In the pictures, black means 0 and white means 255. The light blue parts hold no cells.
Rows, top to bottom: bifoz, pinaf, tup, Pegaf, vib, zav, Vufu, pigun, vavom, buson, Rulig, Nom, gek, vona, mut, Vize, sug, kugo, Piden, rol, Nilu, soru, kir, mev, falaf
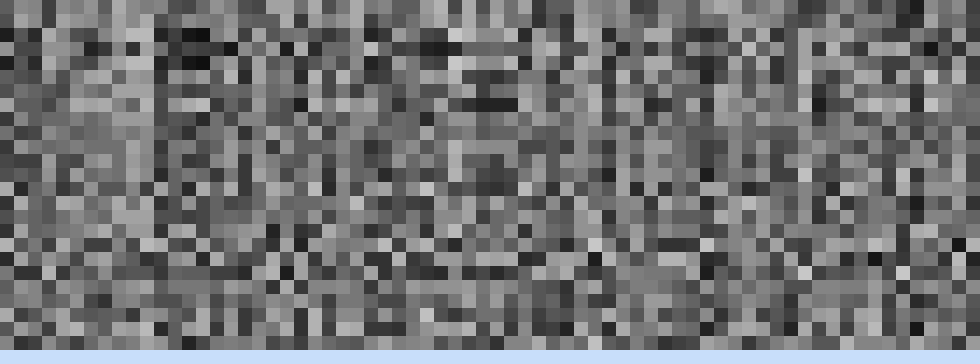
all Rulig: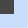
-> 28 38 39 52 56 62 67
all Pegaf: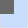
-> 19 24 25 28 36 46

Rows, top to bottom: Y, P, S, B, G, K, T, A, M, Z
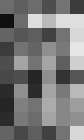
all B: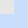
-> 6
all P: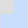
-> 3 5 6

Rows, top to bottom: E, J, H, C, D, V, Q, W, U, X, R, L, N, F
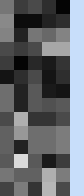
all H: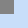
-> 1 5
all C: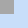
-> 4 5
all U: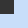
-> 3 4
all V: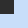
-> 2 5

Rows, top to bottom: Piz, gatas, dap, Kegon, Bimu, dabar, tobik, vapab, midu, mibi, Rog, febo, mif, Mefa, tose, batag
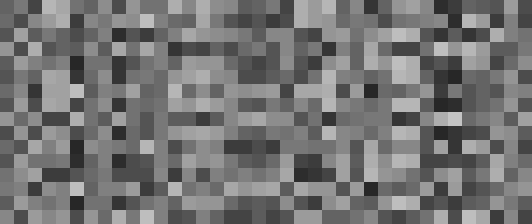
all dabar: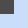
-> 18 19 22 38
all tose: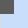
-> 1 19 27 34 38

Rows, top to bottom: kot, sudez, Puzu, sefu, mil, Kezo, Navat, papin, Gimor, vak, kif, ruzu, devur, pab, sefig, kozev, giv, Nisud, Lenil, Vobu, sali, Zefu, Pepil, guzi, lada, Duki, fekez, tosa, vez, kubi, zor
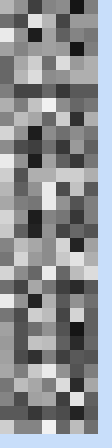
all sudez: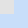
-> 3
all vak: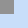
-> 2
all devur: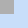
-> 3 4 7
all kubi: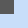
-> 1 2 4 7
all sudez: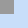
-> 6 7

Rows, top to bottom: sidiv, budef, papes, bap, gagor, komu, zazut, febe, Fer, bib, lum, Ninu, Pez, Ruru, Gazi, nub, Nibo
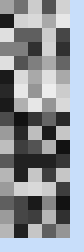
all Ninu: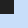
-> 2 3 4
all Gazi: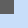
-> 1
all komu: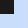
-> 1
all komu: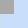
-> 3 5

